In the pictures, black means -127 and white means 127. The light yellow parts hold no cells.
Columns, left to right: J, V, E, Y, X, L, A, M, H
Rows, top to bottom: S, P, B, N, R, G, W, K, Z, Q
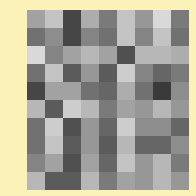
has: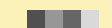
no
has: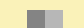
no
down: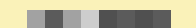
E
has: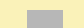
yes
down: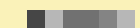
J
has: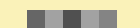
no
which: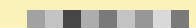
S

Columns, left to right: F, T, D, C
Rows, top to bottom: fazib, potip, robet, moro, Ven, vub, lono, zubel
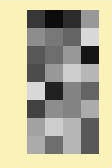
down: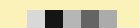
C
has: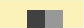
no
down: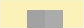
F
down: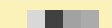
F
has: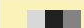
yes

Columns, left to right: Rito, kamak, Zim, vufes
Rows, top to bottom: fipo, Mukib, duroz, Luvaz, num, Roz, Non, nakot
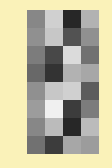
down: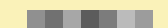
vufes
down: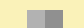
vufes
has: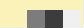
no
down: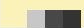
kamak
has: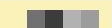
no

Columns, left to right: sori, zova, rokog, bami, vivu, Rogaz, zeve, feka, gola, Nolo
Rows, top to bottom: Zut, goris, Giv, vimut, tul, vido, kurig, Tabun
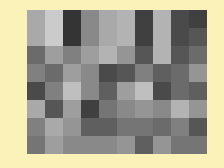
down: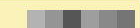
Rogaz
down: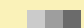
zova
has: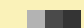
no
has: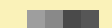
yes
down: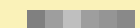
rokog
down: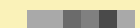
sori

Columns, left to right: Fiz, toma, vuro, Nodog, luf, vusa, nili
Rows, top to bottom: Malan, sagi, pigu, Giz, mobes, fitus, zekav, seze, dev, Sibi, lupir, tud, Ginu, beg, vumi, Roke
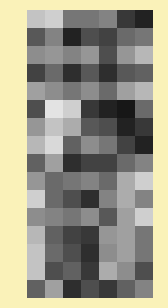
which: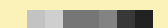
Malan
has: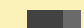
yes
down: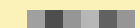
Fiz
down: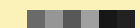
vusa
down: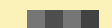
vuro
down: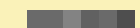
toma

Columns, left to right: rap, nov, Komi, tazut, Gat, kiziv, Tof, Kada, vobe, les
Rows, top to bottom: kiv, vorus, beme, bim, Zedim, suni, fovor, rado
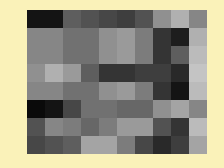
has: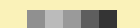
no
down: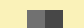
Komi
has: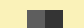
yes
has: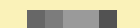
yes
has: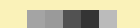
no
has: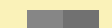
yes

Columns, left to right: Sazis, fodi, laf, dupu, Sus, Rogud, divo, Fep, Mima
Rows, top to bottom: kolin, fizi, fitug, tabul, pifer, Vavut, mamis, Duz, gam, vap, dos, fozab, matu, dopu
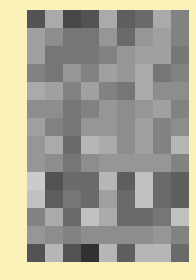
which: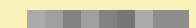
pifer
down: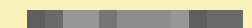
Rogud
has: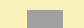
yes
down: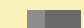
dupu
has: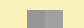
yes
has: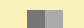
yes
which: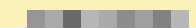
Duz

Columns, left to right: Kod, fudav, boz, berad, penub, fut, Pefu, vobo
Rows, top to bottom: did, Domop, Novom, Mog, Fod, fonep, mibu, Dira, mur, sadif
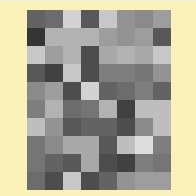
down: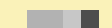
boz
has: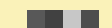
yes
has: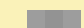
yes

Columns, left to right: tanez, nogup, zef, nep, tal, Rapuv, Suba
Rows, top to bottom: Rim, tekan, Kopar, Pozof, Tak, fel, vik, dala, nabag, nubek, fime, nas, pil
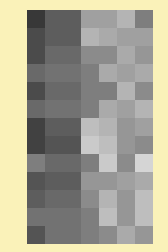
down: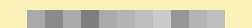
tal
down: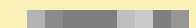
nep
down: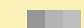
tal
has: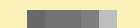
no

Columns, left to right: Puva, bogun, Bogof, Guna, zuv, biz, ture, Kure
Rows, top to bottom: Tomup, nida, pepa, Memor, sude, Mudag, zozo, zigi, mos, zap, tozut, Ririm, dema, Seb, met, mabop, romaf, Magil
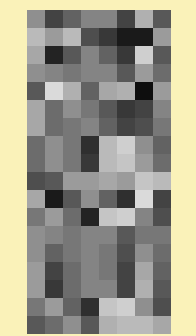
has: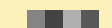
yes
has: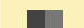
no

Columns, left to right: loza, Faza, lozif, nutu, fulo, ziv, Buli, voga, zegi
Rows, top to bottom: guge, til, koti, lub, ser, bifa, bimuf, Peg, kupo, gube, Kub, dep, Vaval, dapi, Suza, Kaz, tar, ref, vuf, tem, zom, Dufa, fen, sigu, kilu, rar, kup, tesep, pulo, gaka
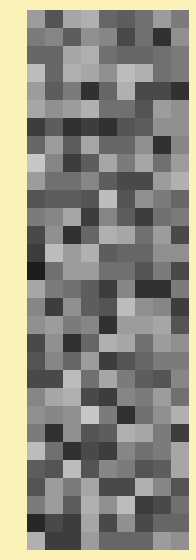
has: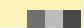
no
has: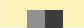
no
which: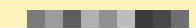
tesep
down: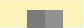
zegi
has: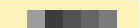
yes

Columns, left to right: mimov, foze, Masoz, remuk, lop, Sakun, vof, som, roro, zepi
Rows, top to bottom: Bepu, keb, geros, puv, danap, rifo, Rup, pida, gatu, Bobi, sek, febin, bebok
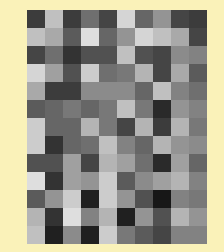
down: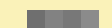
zepi
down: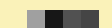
som
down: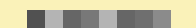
vof
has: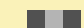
no
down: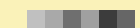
foze
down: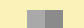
roro
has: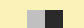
no

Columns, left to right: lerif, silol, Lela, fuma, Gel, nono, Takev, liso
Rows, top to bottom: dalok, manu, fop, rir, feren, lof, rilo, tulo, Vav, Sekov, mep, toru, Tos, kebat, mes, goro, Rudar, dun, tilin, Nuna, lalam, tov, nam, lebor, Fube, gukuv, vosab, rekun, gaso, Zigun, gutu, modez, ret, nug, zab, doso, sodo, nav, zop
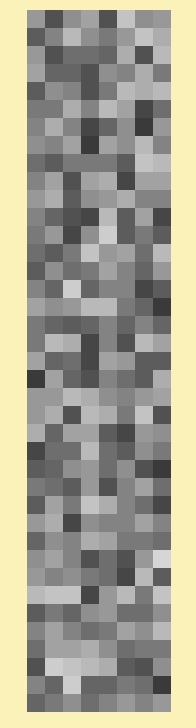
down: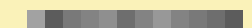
lerif
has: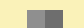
yes
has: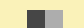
no
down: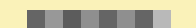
silol
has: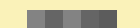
no

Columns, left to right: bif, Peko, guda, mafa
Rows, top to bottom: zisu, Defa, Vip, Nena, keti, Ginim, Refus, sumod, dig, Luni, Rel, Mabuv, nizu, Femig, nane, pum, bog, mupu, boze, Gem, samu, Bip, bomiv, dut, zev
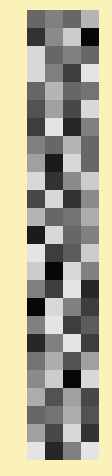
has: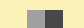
yes
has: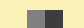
yes
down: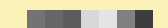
guda
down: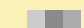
mafa
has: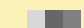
yes

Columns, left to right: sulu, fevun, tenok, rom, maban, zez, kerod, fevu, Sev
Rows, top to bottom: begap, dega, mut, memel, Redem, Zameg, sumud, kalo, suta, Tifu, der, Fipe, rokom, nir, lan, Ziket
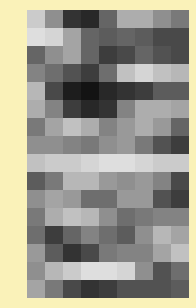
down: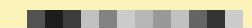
tenok
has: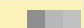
no
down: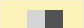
zez

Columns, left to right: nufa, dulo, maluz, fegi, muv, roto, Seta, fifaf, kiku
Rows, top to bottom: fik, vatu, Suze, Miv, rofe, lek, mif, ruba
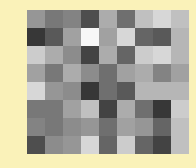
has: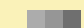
no
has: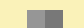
yes
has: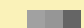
yes
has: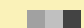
yes
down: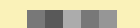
dulo

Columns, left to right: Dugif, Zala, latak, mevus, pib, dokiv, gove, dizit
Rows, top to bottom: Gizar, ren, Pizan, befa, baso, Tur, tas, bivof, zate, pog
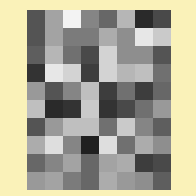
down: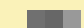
dizit
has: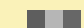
no
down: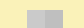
mevus
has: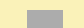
no
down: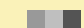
Dugif
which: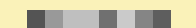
tas

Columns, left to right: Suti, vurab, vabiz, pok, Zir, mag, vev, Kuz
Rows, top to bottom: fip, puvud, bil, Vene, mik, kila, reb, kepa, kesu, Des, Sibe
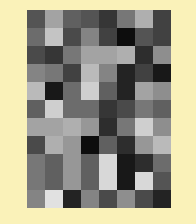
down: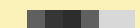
Zir
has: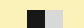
yes

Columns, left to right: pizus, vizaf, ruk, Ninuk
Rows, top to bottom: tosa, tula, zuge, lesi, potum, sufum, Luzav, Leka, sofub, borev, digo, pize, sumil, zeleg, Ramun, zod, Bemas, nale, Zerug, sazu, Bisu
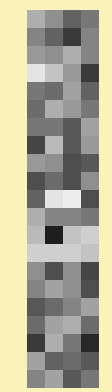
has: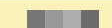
no
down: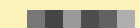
pizus
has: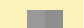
yes
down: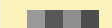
Ninuk

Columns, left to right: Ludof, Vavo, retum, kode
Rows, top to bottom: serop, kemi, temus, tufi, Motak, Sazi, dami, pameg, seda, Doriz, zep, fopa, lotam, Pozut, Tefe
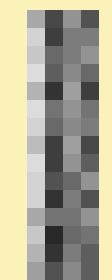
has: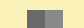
yes
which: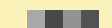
serop
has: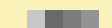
yes
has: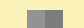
no
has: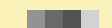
no

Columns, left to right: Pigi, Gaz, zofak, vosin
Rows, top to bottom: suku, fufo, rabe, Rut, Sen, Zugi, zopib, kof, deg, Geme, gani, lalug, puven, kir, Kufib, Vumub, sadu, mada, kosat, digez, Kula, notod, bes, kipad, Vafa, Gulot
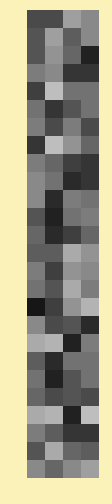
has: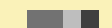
no
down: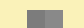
Pigi
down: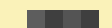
Gaz
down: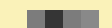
Pigi
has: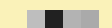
no
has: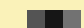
no
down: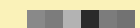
vosin

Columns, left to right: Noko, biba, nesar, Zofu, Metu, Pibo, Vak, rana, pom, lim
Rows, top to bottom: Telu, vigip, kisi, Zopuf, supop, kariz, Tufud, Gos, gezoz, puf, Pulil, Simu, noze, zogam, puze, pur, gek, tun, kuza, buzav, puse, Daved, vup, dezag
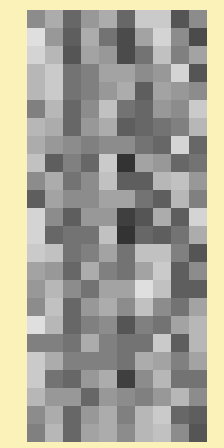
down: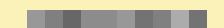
Zofu
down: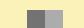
Vak

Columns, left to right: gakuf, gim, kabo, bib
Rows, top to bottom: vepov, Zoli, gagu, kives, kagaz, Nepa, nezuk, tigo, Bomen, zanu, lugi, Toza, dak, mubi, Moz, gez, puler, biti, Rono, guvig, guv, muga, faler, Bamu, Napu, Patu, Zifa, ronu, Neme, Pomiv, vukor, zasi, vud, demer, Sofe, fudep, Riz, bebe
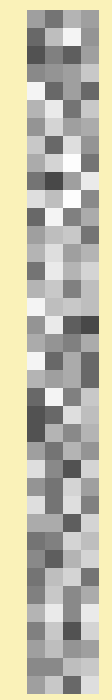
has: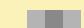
yes
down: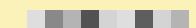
kabo

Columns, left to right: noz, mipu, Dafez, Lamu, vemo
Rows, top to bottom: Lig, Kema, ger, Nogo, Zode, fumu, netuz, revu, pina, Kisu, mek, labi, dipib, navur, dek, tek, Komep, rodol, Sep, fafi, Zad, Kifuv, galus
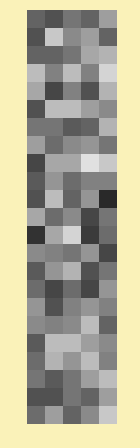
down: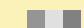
Lamu
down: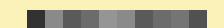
noz
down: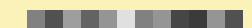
Lamu
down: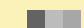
noz
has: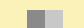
yes
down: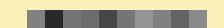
vemo

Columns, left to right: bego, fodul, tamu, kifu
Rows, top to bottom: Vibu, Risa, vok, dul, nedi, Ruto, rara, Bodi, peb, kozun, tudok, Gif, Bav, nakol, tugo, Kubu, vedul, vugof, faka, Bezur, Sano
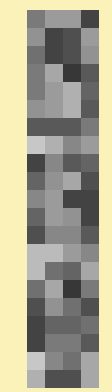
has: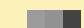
yes
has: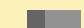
no
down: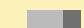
bego
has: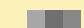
no
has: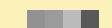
no
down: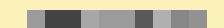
fodul

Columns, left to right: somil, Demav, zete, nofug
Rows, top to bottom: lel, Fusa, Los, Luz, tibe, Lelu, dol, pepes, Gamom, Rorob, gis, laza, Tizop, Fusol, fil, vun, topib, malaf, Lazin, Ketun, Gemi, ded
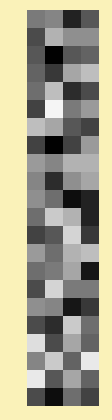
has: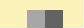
yes
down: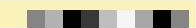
Demav
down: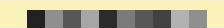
zete
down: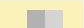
zete
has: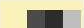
no

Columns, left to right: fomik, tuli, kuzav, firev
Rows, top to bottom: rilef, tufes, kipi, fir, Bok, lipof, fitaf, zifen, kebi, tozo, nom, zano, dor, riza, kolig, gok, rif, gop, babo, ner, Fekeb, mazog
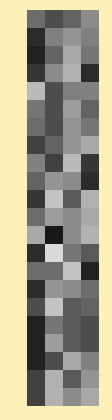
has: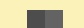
yes
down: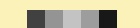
tuli
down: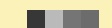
fomik
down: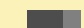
firev
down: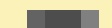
firev
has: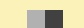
no
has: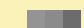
yes

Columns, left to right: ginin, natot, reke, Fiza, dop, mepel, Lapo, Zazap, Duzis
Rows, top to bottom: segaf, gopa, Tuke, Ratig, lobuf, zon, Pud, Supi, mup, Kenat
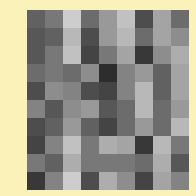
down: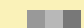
Duzis
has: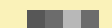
yes
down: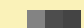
ginin

